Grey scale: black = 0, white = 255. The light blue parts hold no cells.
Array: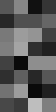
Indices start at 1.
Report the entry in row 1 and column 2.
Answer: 135
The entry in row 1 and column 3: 17
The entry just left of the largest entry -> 59
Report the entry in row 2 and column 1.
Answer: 39
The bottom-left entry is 72
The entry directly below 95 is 156
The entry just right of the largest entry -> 127
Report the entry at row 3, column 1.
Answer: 121
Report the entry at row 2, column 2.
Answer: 80
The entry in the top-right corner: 53

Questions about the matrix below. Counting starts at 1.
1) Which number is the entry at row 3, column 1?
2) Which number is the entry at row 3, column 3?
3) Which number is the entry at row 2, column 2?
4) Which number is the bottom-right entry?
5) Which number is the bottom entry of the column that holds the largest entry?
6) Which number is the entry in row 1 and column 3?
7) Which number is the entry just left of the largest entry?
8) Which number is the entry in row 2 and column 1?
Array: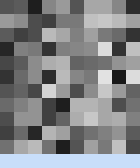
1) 91
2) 77
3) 140
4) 71
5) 121
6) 30
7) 121
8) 154

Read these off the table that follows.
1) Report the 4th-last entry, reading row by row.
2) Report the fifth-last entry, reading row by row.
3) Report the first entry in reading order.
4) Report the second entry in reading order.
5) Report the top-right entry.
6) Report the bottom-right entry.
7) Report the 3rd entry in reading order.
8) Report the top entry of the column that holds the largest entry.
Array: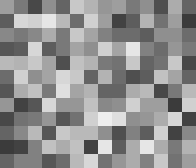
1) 129
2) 172
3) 158
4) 121
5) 100
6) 158
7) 72
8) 150
